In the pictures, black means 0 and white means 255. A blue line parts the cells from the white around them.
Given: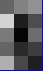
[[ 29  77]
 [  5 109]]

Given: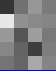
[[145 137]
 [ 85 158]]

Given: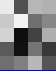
[[243 111]
 [ 14  66]]

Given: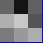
[[199  84]
 [153 173]]

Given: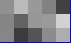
[[ 98 151]
 [ 59  84]]

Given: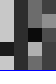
[[ 45 108]
 [ 45  11]]
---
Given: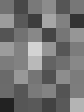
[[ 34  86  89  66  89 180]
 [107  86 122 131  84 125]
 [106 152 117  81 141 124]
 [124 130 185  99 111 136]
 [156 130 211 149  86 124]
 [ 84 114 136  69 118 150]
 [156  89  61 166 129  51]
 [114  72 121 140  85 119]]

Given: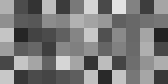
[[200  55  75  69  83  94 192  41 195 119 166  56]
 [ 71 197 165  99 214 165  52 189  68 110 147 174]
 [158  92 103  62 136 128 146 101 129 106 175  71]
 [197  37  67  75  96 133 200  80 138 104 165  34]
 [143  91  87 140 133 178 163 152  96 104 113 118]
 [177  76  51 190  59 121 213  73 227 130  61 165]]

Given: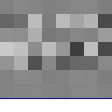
[[131 133 134 131 129 134 134 131]
 [129 137 135 128 130 136 134 127]
 [147 174  81 136  90 104 105 137]
 [201 192 140 187 151  62 189  73]
 [143 142 174 120 124 134 131 155]
 [102 112 188 125 186 164 179  75]
 [129 136 133 128 130 134 134 127]]

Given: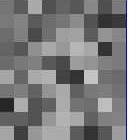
[[165  63 151 172 170  91  51  87 157]
 [ 96  96  82 150 179 168  97 128 131]
 [ 38 173  82  97 172 115 111 189 127]
 [116 127  98 147 170  95 120 125 114]
 [166 102 170 176  67  51 196 112 107]
 [107 120 128  89  73 156 147 128 123]
 [100  87 144 168 152 181 167  51 123]
 [108 128  74 112 159 162  92 147 134]
 [121 131  90 109 118 140  82  50  58]
 [117  91 171  81 100  87 136  80 122]]

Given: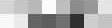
[[248 234 101  94 112  48 206 195]
 [212 198 185 252 190 140 151 228]]

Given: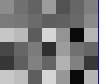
[[199 188  94 213 152   9 180]
 [ 54  95 129 100 178 129  55]
 [ 71 102 123  47 156 113 102]
 [198 186  92 213 148  10 181]
 [122 119 107  94  97 105 138]
 [140 112  99 156  82 102 127]]
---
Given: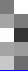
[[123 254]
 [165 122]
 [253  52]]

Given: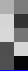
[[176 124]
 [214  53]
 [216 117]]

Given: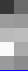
[[ 54 107]
 [156 153]
 [186 189]]

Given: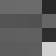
[[106 107]
 [ 84  83]
 [ 95  96]]

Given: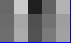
[[104 201]
 [107 166]
 [110 170]]

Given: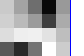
[[202 163]
 [208 186]
 [221 238]]

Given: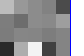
[[188 152]
 [125 109]
 [124 134]]
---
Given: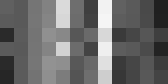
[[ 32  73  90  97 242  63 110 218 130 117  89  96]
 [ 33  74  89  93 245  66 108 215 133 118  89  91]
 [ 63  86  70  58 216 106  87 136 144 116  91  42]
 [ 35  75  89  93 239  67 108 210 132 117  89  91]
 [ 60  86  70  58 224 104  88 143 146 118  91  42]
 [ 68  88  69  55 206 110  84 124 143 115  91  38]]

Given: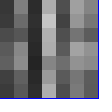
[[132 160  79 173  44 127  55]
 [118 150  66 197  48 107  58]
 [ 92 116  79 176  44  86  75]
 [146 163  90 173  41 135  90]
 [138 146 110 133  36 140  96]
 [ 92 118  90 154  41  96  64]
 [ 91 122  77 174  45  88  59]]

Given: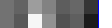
[[ 53 103  93 130 157  99 114]
 [ 27  95  81 146 246  88 114]]

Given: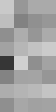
[[170 170 151 201]
 [151 144 130 190]
 [171 150 173 143]
 [203 194 182 162]
 [163 143 208  54]
 [150 164 163 131]
 [196 185 180 173]
 [163 161 167 143]]

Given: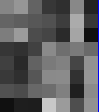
[[ 34 136  47  55  99 150 133]
 [ 55 171  61  81  87  94 100]
 [ 15 165  42  69  76 155 125]
 [105 122 110 138  65  49  54]
 [146  69 129 122  98  41  64]
 [150  49 139 138  86  47  57]
 [139  31 128 109 104  75  81]
 [146  78 155 200  29  30  16]]

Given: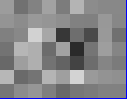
[[136 136 140 180 124 162 130 113 156]
 [135 152 128 129 143 149 153 140 148]
 [112 153  74 110  55 167 210 136 128]
 [133 158 117  42 162 108 175 182 115]
 [123 133 109  67  99 115 175 158 104]
 [144 147 154 211 159 180 116 106 183]
 [129 129 123 119 104 127 150 140 118]]

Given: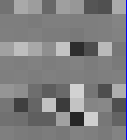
[[170  80  85 151 159 104 157 169 114]
 [132 127 126 126 127 127 123 126 126]
 [130 127 126 121 124 124 128 126 127]
 [119 186  77  45 196 143 168 190 161]
 [122 128 124 130 127 125 129 126 128]
 [128 127 125 127 126 128 125 128 127]
 [174  78 118 210 106  93 110 142 149]
 [ 79 136 133 195  59 194 101  63 118]
 [ 99 119 207  38 161  95  95 111 113]
 [131 122 127 130 120 124 121 123 127]]
